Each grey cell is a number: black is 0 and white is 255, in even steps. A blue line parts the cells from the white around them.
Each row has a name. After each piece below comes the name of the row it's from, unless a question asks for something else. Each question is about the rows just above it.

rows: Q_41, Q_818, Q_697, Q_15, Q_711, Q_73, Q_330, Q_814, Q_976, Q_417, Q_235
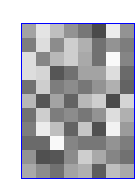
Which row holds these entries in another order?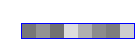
Q_330
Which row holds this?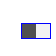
Q_814
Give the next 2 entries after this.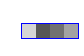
[163 221]
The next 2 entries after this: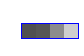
[169 133]
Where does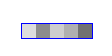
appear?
Q_818
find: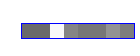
Q_976

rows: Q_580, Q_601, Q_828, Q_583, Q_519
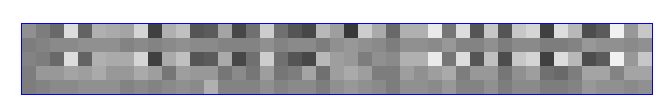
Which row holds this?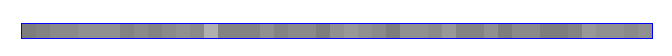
Q_519
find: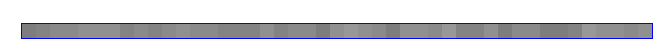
Q_601
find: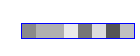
Q_828
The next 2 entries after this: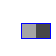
[112 205]

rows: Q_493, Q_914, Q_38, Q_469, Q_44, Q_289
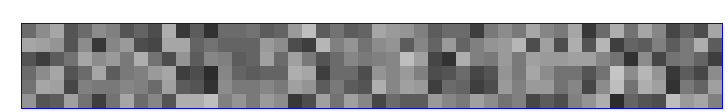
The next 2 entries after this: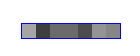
[154 128]
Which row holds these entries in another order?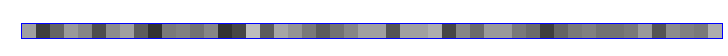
Q_38
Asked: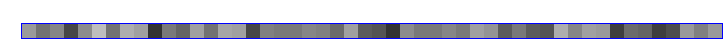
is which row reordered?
Q_44
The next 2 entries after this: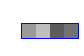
[ 92 100]
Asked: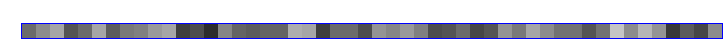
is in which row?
Q_469
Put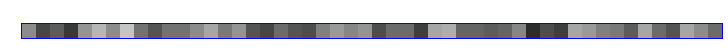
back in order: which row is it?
Q_469

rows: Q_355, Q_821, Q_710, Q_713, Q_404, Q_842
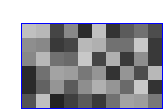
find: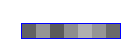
Q_404
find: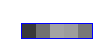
Q_842
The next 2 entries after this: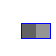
[ 91 142]
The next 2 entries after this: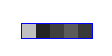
[113 163]
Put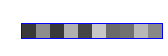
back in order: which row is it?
Q_710

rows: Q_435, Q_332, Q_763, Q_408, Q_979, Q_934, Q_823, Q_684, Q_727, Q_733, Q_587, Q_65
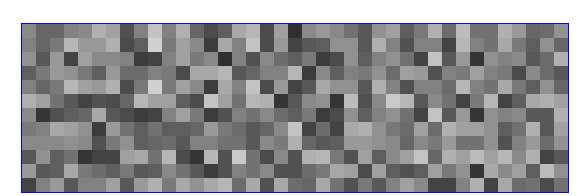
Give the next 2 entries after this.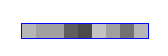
[176  53]
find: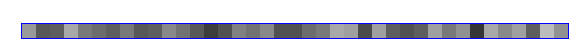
Q_587
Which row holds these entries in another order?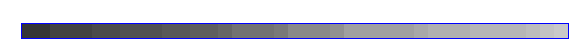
Q_733
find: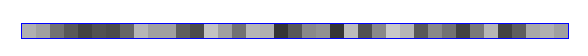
Q_934

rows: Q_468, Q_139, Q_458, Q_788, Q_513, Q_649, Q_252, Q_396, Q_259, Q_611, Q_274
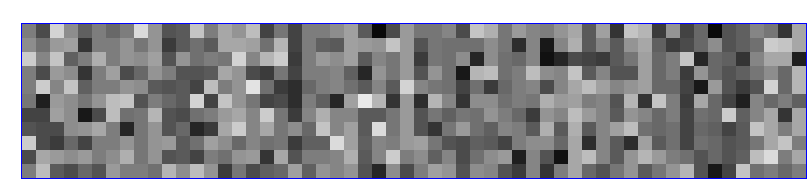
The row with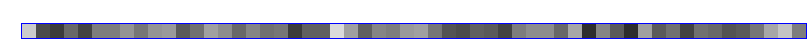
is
Q_259
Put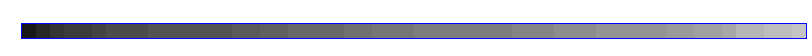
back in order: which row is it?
Q_788
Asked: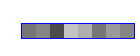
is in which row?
Q_468
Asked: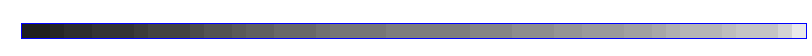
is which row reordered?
Q_649
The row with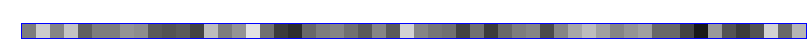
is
Q_513
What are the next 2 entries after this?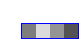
[ 90 196]

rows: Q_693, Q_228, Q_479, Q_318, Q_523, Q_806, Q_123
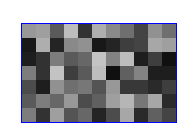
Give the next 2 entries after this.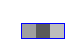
[ 50 174]
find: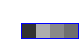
Q_693
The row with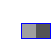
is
Q_123
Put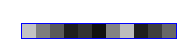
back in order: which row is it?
Q_479
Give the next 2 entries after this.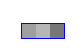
[167  42]

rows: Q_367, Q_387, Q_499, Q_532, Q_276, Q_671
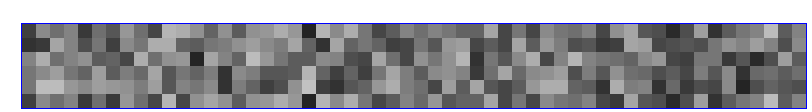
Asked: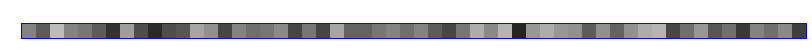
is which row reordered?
Q_367
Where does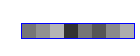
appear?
Q_499
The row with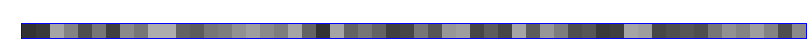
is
Q_387

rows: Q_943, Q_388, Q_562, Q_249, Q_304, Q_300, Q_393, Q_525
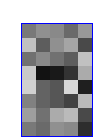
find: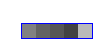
Q_300
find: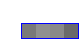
Q_943

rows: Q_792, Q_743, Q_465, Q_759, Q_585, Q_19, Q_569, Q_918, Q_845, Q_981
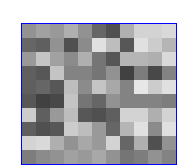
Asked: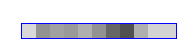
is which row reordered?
Q_792
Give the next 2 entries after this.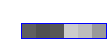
[102 181]
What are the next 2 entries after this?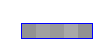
[117 125]
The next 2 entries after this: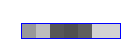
[175 211]
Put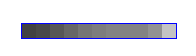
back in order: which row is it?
Q_19
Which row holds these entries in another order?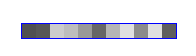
Q_918

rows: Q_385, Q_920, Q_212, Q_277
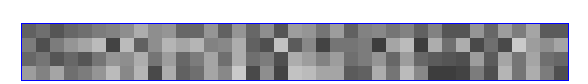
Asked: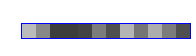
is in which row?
Q_277
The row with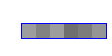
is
Q_212
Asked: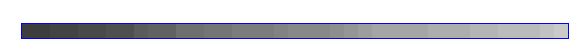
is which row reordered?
Q_277
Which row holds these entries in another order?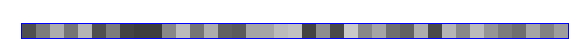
Q_277
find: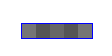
Q_212
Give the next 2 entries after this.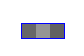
[149 103]

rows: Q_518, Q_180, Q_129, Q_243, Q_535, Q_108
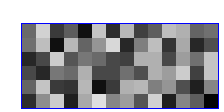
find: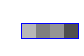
Q_535
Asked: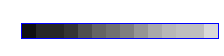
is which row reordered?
Q_180
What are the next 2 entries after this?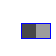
[112 196]
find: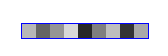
Q_180
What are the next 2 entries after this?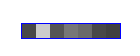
[176 176]
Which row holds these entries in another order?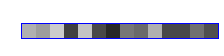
Q_243

